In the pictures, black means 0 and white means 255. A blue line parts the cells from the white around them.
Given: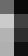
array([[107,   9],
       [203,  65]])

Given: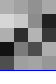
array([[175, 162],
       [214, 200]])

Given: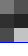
array([[120,  80],
       [ 48,  36]])

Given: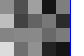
array([[142,  80],
       [190,  66]])

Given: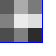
array([[ 91, 171],
       [129, 234]])

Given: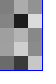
array([[126, 172],
       [132,  28]])

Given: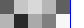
array([[ 93, 198],
       [181,  41]])

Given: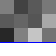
array([[127,  66],
       [ 90, 101]])

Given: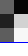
array([[100,   6],
       [ 32, 210]])
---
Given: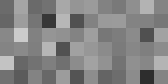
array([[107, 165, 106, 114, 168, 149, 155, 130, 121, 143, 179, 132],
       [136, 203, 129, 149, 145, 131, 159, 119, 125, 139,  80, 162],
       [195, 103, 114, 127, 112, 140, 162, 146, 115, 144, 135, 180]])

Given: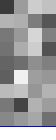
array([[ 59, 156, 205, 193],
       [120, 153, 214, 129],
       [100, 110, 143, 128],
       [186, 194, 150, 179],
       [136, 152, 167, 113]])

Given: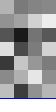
array([[179, 122, 132, 136],
       [ 84,  25, 116,  88],
       [ 57, 198, 151, 124],
       [190,  61, 145, 182]])

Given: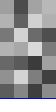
array([[159,  76, 163, 184],
       [120, 211, 107,  78],
       [104,  90,  59, 161],
       [ 92, 134,  62, 140]])

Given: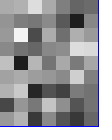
array([[171, 177, 221, 170, 127, 101, 107],
       [153, 244,  75, 172, 111, 175, 154],
       [192,  29, 182, 116, 169, 122, 167],
       [177, 201,  38,  82,  65, 123, 114],
       [153, 179,  57, 138,  84,  56, 103]])

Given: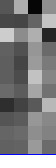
array([[ 86, 173,   6, 143],
       [205, 140, 175,  37],
       [ 94,  69, 155, 122],
       [106,  92, 166, 114],
       [ 85,  91, 151, 136],
       [ 97,  99, 154, 107]])
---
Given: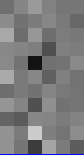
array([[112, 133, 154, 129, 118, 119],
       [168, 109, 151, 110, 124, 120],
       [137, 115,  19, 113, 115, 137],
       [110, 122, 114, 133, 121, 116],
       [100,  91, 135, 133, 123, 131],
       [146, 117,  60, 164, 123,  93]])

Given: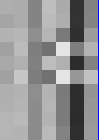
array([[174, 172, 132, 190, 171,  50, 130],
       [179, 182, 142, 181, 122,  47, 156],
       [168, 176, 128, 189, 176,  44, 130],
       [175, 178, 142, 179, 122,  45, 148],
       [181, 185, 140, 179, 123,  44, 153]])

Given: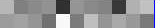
array([[183, 128, 138, 146,  49, 149, 137, 131,  57, 177, 193]])

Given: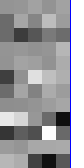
array([[148, 150, 162, 147, 162],
       [107,  60,  86, 122, 108],
       [147, 163, 159, 146, 172],
       [108, 165, 130, 171, 156],
       [232, 214, 151, 106,  15],
       [155, 149, 168, 168, 170]])

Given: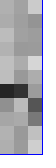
array([[176, 162, 203],
       [188, 161, 157],
       [191, 172, 214],
       [ 37,  50, 156],
       [166, 170, 120],
       [175, 155, 207]])

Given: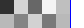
array([[ 48, 213, 103, 244, 191]])

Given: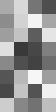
array([[170, 216, 117,  78],
       [158, 195,  93, 229],
       [137,  79,  66, 109],
       [ 72, 196,  83, 240]])
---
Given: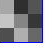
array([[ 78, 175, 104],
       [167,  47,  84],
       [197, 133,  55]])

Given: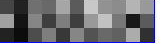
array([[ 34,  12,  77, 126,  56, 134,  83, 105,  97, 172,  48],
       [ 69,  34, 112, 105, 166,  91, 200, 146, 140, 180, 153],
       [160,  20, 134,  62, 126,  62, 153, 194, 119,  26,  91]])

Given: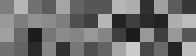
array([[113,  99,  42, 133,  48, 119,  79,  99, 166, 202,  71, 105,  35,
        188],
       [125, 182, 113,  92, 166,  99,  86,  86, 182, 174,  48, 160,  92,
         55],
       [152, 125, 145, 139, 125,  79,  63, 182,  35,  63,  42,  35, 174,
        188],
       [160, 105,  28, 119, 139, 133, 152, 133,  63,  28, 152,  63, 152,
         86]])

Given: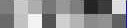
array([[105, 194, 242,  83, 207, 179, 139, 145,  97],
       [125, 200, 172, 119, 151, 125,  37,  59, 221]])

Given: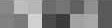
array([[129, 122, 208,  74,  59, 162, 168,  89],
       [136, 189, 181, 108, 116,  96, 143,  89]])

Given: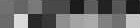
array([[106, 217,  41,  56, 143, 164, 170, 129, 113, 196],
       [113, 100, 121,  72,  72,  26,  93,  34,  86,  26]])
